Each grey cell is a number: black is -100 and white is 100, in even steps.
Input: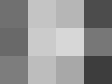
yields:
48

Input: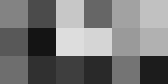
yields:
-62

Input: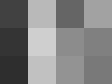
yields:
51

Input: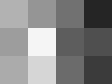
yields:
68

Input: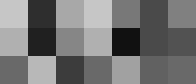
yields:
44

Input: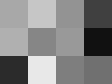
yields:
82

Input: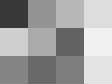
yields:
-18

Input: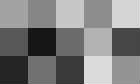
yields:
-11
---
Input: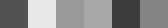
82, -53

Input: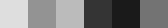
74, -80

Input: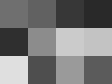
75, -68

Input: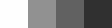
99, -62

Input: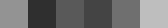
49, -63

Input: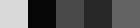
70, -95

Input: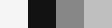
92, -86
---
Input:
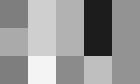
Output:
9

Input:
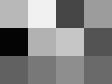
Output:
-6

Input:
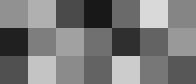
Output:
60

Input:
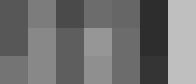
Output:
-15

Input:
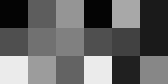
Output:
84

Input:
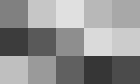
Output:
-25

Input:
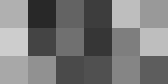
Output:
-37

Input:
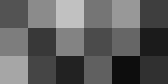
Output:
-25

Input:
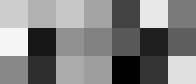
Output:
-99
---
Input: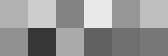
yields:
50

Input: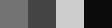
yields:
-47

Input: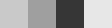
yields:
25

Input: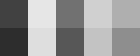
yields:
63

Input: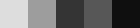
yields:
-32

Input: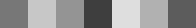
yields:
39
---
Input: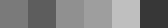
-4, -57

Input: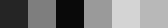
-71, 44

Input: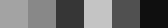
28, -88

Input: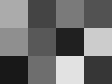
34, -58

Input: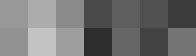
19, -9

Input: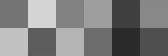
-9, -38
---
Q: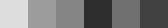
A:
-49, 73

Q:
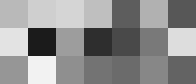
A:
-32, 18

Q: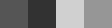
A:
18, -33

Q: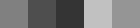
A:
17, 0

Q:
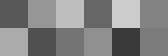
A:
3, 34

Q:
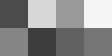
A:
92, 4

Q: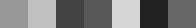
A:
-20, 19

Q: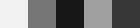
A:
-58, 90
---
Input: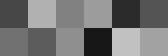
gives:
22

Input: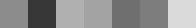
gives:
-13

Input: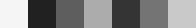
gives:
-59

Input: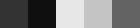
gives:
81

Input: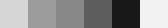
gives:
-27

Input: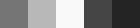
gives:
95

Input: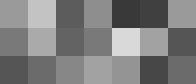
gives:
-55

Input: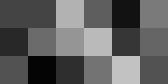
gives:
-26
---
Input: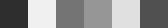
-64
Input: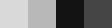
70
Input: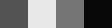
-35
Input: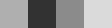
37
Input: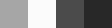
30
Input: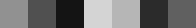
14
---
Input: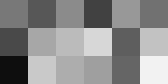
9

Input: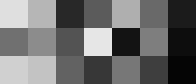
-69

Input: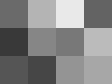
83

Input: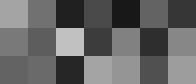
-75

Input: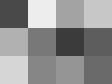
28

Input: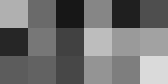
-82

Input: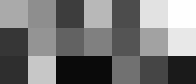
-52

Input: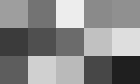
86

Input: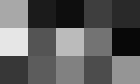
-89
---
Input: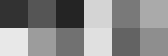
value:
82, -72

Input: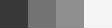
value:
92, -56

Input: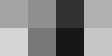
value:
67, -83

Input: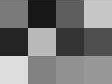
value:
73, -82

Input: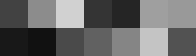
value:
64, -87

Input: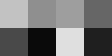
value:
75, -92

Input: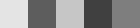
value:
79, -50

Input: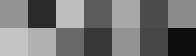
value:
54, -90

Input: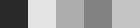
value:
78, -68

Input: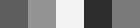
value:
89, -65
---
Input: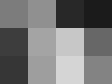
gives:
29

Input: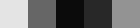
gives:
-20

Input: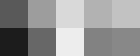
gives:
52

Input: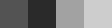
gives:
-35

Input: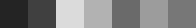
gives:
22

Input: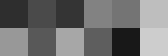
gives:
31

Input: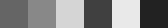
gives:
7

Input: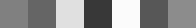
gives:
10
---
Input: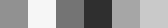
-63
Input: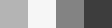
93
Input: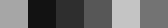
-32
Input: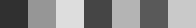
41
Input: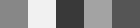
-55
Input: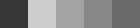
28
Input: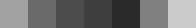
-67
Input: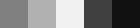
89
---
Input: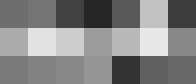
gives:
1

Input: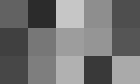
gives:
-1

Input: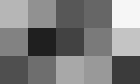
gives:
-14

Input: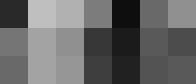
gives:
28

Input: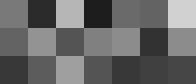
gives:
-28

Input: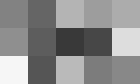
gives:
-33

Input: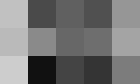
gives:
-87

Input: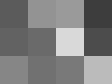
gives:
-11

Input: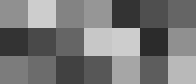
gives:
-15
